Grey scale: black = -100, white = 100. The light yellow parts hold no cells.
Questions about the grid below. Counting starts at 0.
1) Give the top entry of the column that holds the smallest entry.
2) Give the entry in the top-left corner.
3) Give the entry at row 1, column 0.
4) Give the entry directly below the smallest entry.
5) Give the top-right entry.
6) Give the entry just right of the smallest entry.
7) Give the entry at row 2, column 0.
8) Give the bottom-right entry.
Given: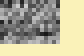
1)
-38
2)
-60
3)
-17
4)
-17
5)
-48
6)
-60
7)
37
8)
47

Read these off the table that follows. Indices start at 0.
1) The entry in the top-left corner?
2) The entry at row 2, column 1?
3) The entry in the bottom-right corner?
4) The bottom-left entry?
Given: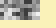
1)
56
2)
33
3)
46
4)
21

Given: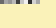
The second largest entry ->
65
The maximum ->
88

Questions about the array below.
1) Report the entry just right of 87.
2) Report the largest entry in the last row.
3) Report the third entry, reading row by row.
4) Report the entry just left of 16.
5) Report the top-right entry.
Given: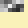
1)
6
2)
62
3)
-16
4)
39
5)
52

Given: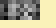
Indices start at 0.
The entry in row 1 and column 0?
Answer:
-15
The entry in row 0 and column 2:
-15
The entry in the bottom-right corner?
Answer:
-53
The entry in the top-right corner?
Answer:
-15
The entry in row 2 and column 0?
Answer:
-27
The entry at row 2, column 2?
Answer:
8
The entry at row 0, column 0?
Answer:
-53
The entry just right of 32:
-40
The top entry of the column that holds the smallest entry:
-53
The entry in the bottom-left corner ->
-63

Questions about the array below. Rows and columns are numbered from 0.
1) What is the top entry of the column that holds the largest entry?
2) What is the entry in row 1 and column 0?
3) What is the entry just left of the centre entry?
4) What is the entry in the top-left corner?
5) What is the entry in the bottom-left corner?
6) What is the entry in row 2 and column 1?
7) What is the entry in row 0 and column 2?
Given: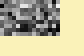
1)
30
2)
-97
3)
30
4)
6
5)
30
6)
17
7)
-7

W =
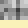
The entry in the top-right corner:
64
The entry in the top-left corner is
-4
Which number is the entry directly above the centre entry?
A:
64
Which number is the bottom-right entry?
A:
42
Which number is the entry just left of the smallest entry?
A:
8
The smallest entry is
-53
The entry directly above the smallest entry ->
8
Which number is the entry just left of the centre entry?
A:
8
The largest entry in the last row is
53
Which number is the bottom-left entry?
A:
-16
